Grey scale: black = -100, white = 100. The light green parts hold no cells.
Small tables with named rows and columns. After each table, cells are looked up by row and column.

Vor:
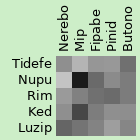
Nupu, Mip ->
-80
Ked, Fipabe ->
-2
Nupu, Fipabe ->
-17
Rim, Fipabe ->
-12
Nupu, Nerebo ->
53
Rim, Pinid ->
-16
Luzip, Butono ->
5
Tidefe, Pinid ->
19
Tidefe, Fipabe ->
18
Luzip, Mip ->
-9
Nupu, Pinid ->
9
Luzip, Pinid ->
24
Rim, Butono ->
-3
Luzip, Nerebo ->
-21
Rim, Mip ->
1
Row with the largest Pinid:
Luzip

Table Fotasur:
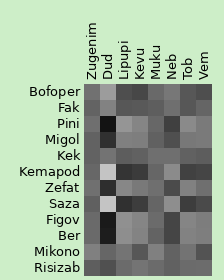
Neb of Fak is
-13
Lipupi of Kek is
-27
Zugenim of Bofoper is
-11
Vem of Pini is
-4
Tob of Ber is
2
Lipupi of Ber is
11
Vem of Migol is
-4
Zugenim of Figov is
-17
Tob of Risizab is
-16
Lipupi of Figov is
13
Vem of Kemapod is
-46
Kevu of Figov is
4
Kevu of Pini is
4

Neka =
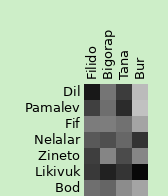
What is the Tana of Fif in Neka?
-11
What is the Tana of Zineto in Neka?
-41
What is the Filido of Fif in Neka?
-3
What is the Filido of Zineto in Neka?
-51
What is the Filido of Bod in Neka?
-13
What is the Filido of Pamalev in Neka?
-50
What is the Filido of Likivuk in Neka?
-55
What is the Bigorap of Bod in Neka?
-21
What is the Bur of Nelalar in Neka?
-60
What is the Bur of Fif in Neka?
29
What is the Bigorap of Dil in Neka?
-8
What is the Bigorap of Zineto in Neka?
4
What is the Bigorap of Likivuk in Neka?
-74
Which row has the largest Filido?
Fif

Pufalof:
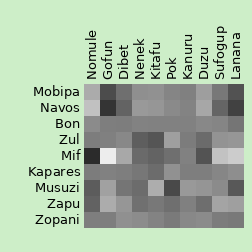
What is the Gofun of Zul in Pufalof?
0
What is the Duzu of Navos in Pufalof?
31
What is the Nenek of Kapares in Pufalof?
-7
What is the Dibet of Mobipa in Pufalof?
-13
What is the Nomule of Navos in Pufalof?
51
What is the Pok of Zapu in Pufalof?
-13
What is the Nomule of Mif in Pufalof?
-66
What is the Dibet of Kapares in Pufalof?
-1
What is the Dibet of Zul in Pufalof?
7
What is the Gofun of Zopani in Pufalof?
-1
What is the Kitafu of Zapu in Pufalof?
-6
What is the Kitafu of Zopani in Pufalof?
3
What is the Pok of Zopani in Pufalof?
-4
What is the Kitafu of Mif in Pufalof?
-22
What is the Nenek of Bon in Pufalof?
2
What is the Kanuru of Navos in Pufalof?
3

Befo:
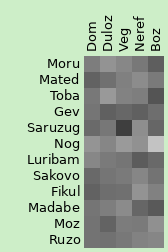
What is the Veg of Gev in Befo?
-19
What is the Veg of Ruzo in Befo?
-6
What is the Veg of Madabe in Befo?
9
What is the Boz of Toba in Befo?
-34
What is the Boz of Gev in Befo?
-14
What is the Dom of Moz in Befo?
-10
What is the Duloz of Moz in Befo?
-22
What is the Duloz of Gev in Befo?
-25
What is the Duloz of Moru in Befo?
15
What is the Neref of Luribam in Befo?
-28
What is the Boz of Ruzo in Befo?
5
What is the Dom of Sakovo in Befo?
-18
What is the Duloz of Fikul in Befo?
-14
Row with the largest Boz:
Nog

